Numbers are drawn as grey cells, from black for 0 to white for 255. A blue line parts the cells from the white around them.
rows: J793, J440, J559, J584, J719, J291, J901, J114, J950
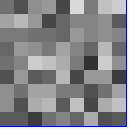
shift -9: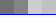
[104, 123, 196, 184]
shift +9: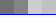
[122, 141, 214, 202]
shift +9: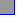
[161]

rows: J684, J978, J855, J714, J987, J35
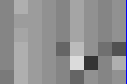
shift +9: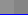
[154, 142]
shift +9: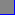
[142]

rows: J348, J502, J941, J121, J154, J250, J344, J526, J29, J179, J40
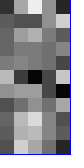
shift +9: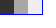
[ 59, 176, 247]
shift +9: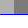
[186, 132]
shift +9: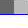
[110, 195]
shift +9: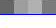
[110, 166, 186, 132]
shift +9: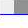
[247, 154]
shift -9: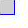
[198]
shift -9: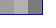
[148, 168, 114]

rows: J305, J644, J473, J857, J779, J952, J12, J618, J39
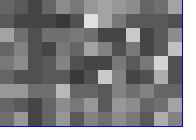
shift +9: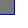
[129]
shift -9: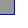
[142]
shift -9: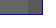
[92, 92, 80]
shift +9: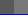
[ 98, 129]

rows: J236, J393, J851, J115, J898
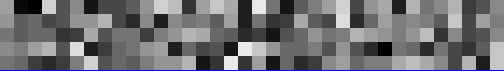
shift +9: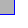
[188]
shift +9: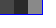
[ 80,  51, 146]
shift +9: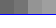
[113, 125, 157, 168]

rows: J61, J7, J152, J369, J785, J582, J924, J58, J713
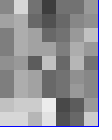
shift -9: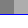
[117, 164]
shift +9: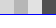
[224, 191, 235,  90]
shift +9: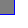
[135]
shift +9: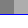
[135, 182]
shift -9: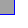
[153]
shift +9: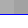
[182, 171]
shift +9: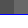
[ 90, 113]

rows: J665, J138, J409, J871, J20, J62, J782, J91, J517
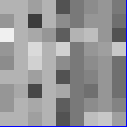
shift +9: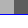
[188, 102]
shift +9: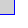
[218]

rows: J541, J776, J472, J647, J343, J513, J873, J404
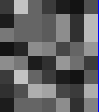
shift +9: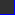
[57]
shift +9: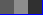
[100, 150,  57]
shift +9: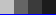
[204, 110,  68,  37]
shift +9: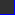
[57]

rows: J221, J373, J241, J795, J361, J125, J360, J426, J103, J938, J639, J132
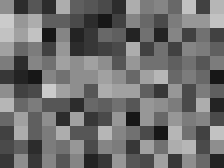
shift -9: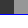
[ 46, 142]
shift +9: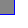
[142]
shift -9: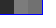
[ 35, 115, 104]

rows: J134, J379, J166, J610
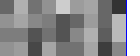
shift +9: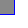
[145]
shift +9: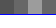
[ 92, 112, 165, 112]
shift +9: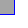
[174]
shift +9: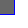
[112]

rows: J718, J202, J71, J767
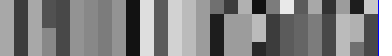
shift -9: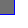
[103]
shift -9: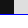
[  9, 213]
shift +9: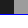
[ 38, 165]
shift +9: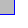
[196]

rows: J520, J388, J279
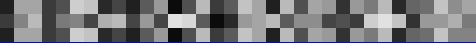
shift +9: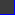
[68]
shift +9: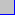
[204]
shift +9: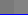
[131, 140]

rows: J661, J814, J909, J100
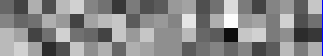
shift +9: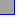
[172]
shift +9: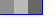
[152, 195, 112]

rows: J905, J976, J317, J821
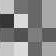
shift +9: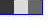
[ 62, 228, 112]
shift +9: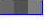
[112,  91, 134]
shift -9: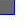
[94]
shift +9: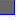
[112]
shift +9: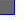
[112]
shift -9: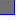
[104]
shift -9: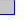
[189]

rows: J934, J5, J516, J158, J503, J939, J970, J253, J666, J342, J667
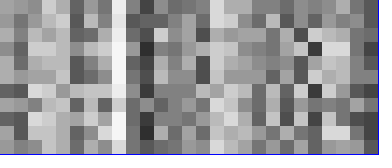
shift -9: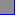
[132]
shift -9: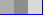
[165, 132, 208]
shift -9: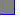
[120]

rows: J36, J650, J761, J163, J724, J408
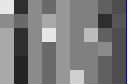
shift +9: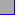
[178]
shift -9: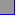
[142]
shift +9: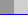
[160, 216]

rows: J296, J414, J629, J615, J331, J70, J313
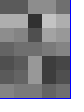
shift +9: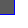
[99]
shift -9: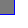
[113]
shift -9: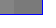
[123, 113, 113]
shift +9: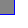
[141]
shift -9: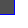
[70]

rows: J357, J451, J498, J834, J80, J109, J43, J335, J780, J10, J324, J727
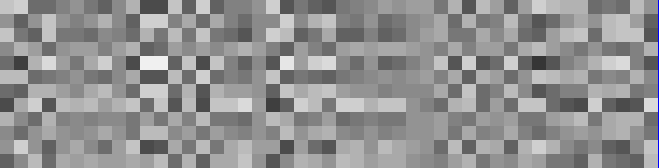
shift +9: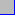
[196]
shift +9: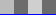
[196, 117, 216, 117]

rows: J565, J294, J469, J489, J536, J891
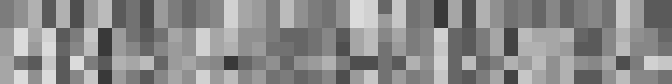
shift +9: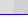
[228, 218]
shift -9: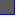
[81]
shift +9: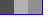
[ 87, 186, 153]

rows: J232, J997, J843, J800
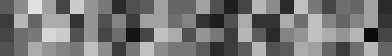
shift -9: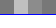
[111, 183, 131, 111]
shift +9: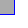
[180]
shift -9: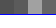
[ 72,  82, 152,  92]
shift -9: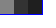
[122,  42,  22]
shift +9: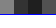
[140,  60,  40,  90]
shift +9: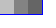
[201, 140, 110]
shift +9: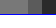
[129, 129, 100,  51]

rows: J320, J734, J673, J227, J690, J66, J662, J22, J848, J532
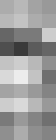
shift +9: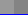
[162, 141]
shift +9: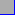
[181]
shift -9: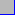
[175]

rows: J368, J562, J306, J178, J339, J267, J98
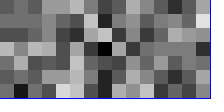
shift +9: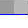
[163, 193]
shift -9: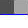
[ 70, 156]
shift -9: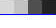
[207, 185,  70,  26]

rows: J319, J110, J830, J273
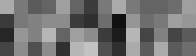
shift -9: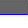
[91, 91]
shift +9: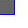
[109]
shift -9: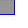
[141]
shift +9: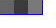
[109,  68, 130]
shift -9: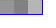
[141, 121, 173]
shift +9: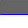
[109, 109]
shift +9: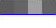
[100, 109, 168, 109]

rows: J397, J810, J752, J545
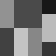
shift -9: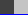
[ 56, 187]
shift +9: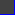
[74]
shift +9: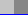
[205, 144]
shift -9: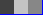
[ 56, 187, 126]
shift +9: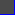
[83]
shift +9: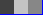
[ 74, 205, 144]
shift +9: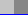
[205, 144]

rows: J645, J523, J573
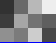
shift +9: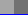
[175, 123]
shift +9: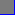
[132]

